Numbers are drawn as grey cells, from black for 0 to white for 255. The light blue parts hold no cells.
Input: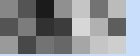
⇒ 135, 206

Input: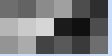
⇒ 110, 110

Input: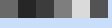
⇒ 104, 83

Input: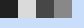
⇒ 33, 136

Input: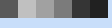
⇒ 89, 33

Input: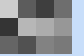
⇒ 205, 121

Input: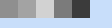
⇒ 143, 59

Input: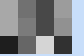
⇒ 168, 49
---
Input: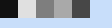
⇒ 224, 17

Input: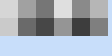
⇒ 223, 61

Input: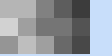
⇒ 210, 60

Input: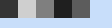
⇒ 207, 31

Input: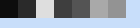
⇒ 222, 13

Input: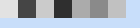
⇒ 226, 47

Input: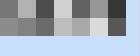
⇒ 218, 54
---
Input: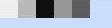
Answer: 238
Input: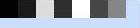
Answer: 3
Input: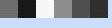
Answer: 109
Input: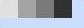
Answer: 224
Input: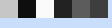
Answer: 198
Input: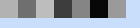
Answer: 178
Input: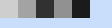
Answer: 206
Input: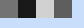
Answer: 115
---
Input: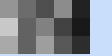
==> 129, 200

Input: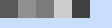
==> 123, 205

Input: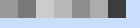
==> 184, 204

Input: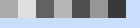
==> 182, 223

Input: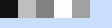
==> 130, 253

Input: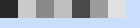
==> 190, 225

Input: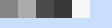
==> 75, 246

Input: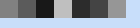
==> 191, 191
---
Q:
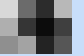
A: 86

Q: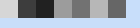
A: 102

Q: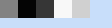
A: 208

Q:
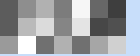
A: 208

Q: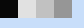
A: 150

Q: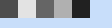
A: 33
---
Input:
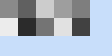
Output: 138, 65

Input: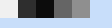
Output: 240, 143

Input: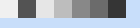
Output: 240, 53

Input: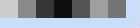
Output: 204, 117

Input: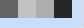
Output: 100, 39

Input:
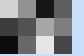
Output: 209, 70

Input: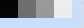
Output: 5, 237

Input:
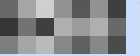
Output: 105, 75

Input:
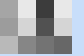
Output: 165, 103

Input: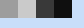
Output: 157, 15
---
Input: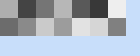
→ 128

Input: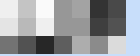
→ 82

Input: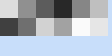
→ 230

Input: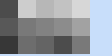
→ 162

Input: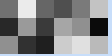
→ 11

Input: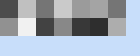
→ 173

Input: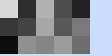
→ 121

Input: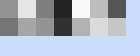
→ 198
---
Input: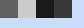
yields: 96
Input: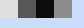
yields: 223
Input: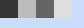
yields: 53
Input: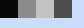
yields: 8
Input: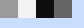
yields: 154
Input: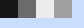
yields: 22
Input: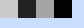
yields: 202
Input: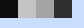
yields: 13
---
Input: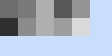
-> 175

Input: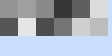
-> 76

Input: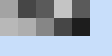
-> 134

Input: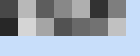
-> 165

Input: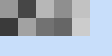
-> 114

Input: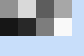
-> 125

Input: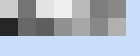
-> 94

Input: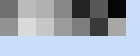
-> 198

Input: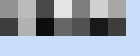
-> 13

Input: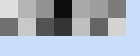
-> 82
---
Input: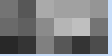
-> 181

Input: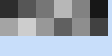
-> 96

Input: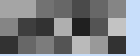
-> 32

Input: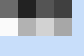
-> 178

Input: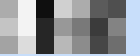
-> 121

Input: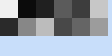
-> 72

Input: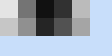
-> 37

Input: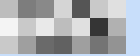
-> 224
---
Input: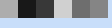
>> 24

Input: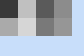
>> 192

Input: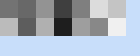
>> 104

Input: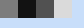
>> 18

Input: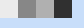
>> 135

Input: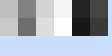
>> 129

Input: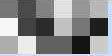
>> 75
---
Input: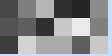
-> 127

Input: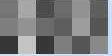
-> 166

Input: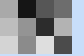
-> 21

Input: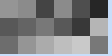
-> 139

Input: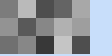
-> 186

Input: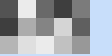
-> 235

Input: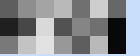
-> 142

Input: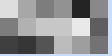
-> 167
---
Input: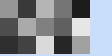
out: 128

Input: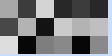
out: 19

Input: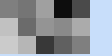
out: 148

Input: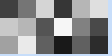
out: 84

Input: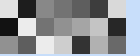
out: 115

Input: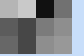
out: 123
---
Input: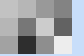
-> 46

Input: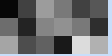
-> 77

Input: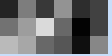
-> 167

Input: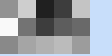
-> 165

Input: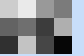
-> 195

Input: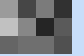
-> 111
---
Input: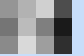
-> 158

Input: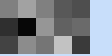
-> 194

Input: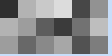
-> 82

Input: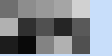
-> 177

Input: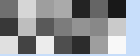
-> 158

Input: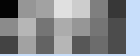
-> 108

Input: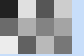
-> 185

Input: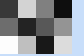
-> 24

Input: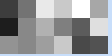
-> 73

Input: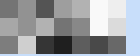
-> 73
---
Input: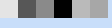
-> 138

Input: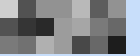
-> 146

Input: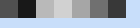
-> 185

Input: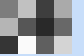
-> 62

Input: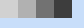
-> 114

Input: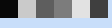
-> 94
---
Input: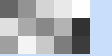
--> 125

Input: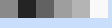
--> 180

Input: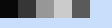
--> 203

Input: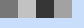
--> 54

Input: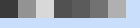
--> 114

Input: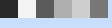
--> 206
